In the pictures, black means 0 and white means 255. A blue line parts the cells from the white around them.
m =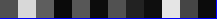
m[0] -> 80
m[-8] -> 87
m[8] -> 14
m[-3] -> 229

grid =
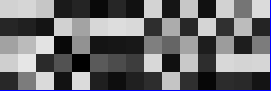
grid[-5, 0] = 210
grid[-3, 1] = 187
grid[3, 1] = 230
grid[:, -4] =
[17, 213, 29, 45, 7]
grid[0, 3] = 26
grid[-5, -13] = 198
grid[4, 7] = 32
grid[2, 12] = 156
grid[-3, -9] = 22
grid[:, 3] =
[26, 209, 8, 82, 18]
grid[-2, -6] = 16
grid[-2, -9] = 76
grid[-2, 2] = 42
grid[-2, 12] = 216
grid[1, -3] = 48
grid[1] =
[38, 32, 20, 209, 163, 215, 221, 217, 46, 172, 39, 213, 48, 188, 36]
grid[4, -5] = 47
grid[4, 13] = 41
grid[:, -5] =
[199, 39, 164, 201, 47]
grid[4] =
[40, 124, 218, 18, 219, 31, 14, 32, 45, 197, 47, 7, 44, 41, 20]

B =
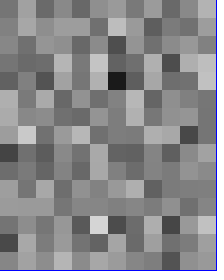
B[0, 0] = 117
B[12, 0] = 116
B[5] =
[175, 122, 170, 104, 146, 111, 130, 183, 101, 143, 128, 118]
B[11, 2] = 154
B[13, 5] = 99
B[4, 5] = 177
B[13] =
[73, 168, 124, 154, 115, 99, 165, 106, 159, 112, 124, 159]
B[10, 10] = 126
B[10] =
[158, 117, 168, 110, 145, 130, 153, 175, 97, 123, 126, 127]
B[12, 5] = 213
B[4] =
[97, 128, 83, 162, 118, 177, 26, 94, 167, 110, 113, 193]
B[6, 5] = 148
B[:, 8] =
[155, 94, 112, 176, 167, 101, 119, 175, 132, 131, 97, 124, 174, 159, 126]
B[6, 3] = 112
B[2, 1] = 112
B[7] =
[157, 201, 113, 154, 183, 112, 125, 123, 175, 168, 72, 117]
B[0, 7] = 121
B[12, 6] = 76
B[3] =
[117, 106, 109, 181, 121, 196, 98, 111, 176, 77, 175, 190]
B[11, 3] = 118
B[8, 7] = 97
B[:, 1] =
[161, 167, 112, 106, 128, 122, 136, 201, 112, 122, 117, 154, 141, 168, 162]
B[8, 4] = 114
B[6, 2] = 140
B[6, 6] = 125
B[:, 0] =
[117, 129, 135, 117, 97, 175, 171, 157, 68, 109, 158, 155, 116, 73, 134]
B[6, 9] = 145
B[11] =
[155, 154, 154, 118, 134, 134, 128, 134, 124, 144, 112, 133]

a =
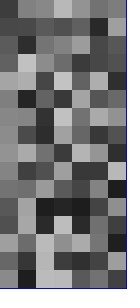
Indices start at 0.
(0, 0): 61
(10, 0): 115
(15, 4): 89
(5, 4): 164
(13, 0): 159
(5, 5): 85
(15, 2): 187
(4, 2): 70
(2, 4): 156
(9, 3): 159
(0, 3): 184
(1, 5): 41
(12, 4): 42
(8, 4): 180
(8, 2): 113
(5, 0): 127
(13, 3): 143
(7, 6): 82
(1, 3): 80
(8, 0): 147
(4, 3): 195
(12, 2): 42
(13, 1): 108
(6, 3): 193
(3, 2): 140
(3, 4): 59
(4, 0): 165
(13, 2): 186
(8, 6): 47
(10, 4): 69
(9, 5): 57
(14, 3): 61
